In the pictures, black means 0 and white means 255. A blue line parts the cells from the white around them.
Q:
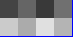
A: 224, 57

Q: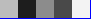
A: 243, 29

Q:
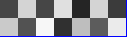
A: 247, 37

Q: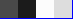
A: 252, 27

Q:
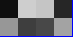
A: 206, 15

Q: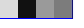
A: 219, 17

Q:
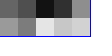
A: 229, 18

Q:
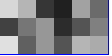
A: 224, 32
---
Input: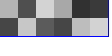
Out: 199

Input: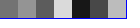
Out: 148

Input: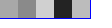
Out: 138

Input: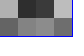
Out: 131

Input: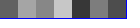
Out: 165

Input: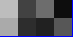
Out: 45

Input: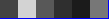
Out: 211

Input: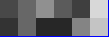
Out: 103

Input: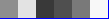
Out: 227

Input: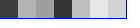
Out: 179
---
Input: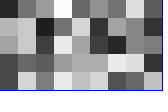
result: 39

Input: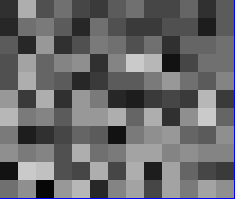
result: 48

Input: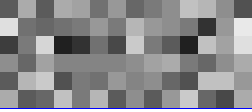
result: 91

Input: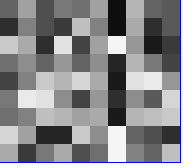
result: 99

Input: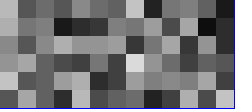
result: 185

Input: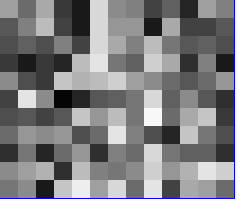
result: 159
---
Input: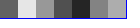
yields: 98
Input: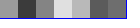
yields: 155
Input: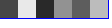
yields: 70
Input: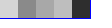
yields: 213
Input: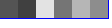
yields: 84
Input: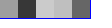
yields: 158
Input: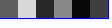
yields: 95
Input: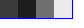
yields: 58
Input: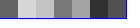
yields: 99
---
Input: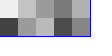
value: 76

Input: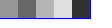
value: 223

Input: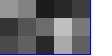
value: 170

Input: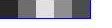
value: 143

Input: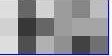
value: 67

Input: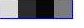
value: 8

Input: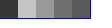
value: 112
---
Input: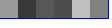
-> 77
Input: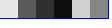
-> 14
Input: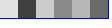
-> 138
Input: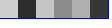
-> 141
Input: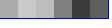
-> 127
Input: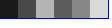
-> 93
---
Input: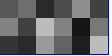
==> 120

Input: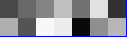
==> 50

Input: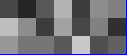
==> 48

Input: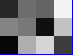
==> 194

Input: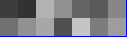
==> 135

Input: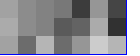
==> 49
